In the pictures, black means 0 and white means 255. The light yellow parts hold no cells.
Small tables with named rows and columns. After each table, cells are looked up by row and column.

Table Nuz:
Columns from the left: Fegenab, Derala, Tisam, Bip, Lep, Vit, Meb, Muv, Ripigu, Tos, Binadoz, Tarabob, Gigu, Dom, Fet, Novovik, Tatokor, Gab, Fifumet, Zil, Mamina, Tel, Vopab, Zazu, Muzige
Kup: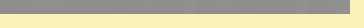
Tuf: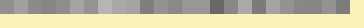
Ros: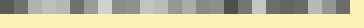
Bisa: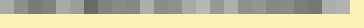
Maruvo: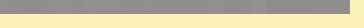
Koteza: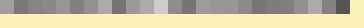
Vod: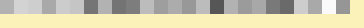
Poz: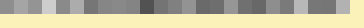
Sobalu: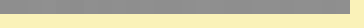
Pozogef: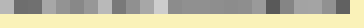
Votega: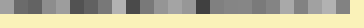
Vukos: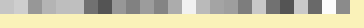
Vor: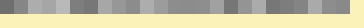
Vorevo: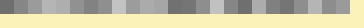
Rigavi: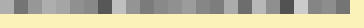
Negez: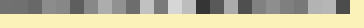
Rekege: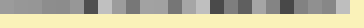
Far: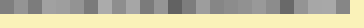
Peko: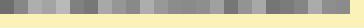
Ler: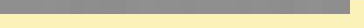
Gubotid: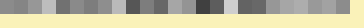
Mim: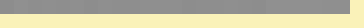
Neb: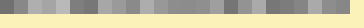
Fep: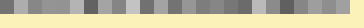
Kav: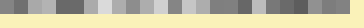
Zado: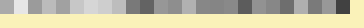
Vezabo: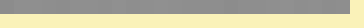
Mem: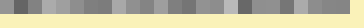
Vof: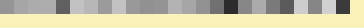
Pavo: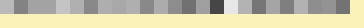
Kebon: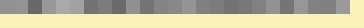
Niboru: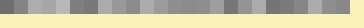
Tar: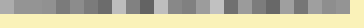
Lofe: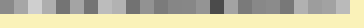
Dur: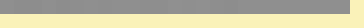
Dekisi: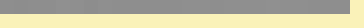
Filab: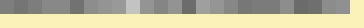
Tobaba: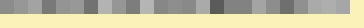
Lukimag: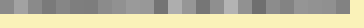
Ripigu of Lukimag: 145
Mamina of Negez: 127
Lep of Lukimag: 134
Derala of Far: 148
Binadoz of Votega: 121
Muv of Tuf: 181
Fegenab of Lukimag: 138
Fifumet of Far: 153
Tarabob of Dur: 142
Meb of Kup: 142
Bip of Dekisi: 142
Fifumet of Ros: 198
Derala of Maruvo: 142
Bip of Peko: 164
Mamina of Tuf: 146
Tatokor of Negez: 171
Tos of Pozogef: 144
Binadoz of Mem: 132
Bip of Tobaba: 121
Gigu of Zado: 142

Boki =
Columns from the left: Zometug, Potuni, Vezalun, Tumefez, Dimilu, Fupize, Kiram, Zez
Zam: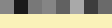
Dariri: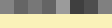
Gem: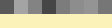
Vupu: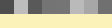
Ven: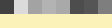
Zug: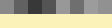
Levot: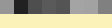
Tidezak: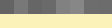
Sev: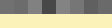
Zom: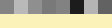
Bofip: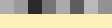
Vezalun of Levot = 78
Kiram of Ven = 85
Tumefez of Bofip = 117
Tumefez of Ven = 179
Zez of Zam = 106
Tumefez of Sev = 72
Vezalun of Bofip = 42
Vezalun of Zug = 56
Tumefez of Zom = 121
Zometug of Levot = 150
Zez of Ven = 126
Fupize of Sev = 118
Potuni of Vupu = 189

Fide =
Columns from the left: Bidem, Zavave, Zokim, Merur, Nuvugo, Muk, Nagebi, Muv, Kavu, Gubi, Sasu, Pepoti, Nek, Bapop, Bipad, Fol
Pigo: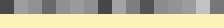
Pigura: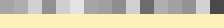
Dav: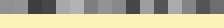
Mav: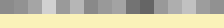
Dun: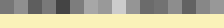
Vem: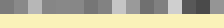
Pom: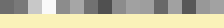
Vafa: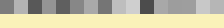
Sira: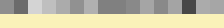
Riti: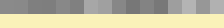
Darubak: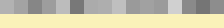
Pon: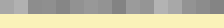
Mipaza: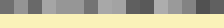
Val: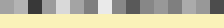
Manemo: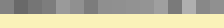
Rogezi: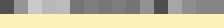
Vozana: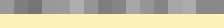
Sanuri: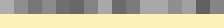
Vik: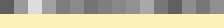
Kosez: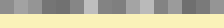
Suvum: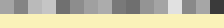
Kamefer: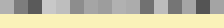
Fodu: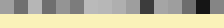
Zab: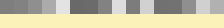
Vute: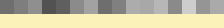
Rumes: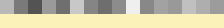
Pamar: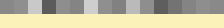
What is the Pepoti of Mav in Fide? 153
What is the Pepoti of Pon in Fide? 179
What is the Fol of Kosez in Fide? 149
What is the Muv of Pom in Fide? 80
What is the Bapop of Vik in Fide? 141
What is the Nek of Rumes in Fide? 153
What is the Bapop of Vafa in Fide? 158
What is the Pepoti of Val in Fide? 152
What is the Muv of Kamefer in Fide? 157
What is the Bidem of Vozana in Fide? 153
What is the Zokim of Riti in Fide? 127

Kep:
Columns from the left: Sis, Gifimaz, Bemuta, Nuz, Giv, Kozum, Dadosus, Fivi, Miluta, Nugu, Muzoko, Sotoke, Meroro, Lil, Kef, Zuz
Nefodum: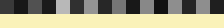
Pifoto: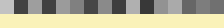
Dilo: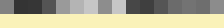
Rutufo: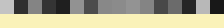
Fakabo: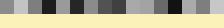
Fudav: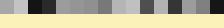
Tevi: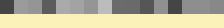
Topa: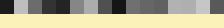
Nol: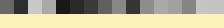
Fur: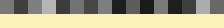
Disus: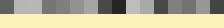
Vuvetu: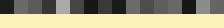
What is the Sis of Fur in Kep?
120
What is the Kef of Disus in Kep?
151
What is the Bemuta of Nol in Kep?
200
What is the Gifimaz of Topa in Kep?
190
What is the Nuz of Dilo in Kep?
84
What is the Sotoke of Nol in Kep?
169
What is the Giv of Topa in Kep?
36
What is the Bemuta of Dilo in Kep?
54
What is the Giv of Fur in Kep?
60
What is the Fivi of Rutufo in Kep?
136
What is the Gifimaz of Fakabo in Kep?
195
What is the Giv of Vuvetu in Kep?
170

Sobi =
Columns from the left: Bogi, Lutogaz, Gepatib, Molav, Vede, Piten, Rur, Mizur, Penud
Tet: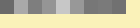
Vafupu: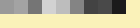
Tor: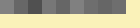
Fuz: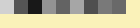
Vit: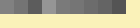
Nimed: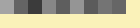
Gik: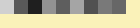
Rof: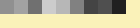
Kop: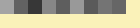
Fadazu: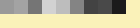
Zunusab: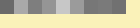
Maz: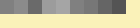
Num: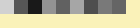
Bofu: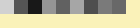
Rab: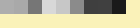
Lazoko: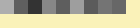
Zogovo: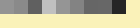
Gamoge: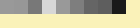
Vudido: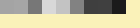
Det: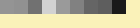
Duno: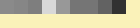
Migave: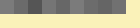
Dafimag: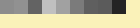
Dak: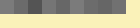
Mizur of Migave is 101
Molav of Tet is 149
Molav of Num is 147
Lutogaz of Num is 86
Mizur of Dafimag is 91
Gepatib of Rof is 112
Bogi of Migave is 123
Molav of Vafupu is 210
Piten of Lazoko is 158
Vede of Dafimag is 161

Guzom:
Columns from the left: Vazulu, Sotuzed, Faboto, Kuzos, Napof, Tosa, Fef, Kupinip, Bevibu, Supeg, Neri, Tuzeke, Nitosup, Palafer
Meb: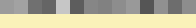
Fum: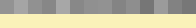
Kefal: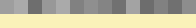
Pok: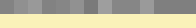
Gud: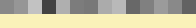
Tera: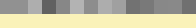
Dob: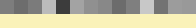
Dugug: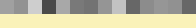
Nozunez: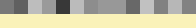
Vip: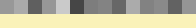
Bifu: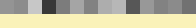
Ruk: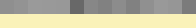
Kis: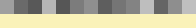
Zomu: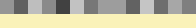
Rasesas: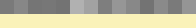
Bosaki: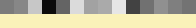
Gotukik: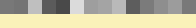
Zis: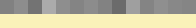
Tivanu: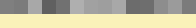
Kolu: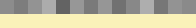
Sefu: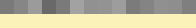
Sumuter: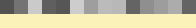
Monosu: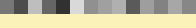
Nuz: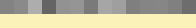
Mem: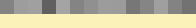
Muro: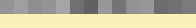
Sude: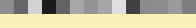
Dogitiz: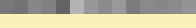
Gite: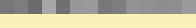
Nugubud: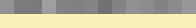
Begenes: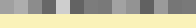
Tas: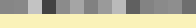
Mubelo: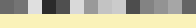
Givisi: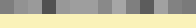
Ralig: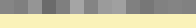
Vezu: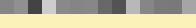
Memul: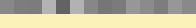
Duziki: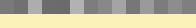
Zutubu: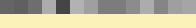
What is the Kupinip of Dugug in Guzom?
149
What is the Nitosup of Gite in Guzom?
142
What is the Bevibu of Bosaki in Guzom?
230
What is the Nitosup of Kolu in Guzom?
147
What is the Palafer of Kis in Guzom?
191
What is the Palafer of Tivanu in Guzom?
123
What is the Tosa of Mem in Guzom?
132
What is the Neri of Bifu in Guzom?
152
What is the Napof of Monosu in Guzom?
49
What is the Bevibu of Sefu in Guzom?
157
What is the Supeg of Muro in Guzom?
146
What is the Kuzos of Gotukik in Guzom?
91
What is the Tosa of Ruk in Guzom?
104
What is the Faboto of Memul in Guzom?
124
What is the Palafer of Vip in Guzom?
149
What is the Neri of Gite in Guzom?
144
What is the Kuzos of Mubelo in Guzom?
43
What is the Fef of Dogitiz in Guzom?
151
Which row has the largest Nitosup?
Nozunez

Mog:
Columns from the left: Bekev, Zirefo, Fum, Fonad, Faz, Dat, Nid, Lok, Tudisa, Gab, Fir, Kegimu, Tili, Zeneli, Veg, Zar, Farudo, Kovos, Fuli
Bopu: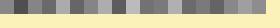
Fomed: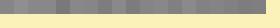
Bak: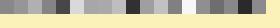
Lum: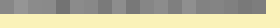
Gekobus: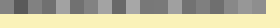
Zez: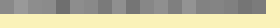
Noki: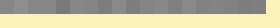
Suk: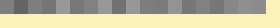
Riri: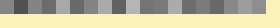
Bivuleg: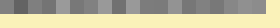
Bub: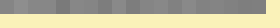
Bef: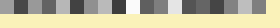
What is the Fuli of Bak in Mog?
139
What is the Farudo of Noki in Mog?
129
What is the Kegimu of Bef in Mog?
126
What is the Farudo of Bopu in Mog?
136
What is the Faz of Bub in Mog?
122
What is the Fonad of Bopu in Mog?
106
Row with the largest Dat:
Bak

